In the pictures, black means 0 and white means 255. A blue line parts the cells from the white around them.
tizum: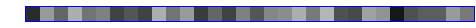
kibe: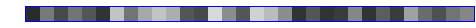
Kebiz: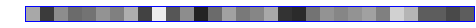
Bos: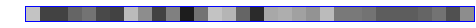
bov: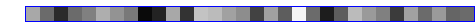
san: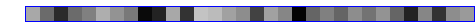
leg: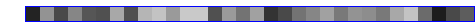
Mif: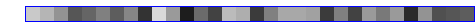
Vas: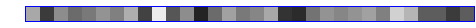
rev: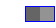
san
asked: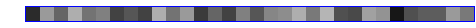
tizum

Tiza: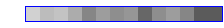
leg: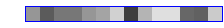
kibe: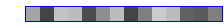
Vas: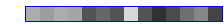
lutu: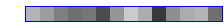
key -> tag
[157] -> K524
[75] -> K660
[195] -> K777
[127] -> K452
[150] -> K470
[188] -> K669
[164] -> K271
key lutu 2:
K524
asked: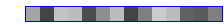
kibe

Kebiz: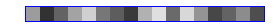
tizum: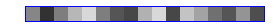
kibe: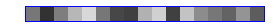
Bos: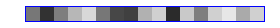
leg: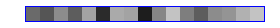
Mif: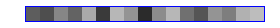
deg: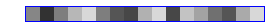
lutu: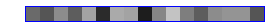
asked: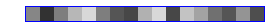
tizum
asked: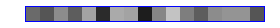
lutu
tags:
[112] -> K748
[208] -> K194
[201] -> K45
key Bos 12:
K45

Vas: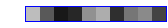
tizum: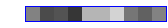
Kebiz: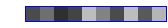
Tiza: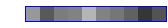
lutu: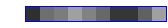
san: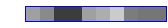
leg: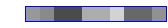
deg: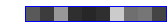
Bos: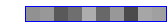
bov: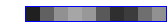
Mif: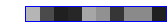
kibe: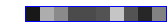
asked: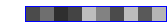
Kebiz
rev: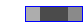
leg
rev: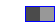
Bos

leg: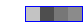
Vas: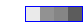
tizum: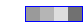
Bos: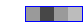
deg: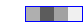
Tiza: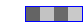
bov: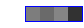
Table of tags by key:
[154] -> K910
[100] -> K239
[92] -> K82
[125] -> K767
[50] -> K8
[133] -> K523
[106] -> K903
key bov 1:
K767
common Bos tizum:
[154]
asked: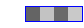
Tiza

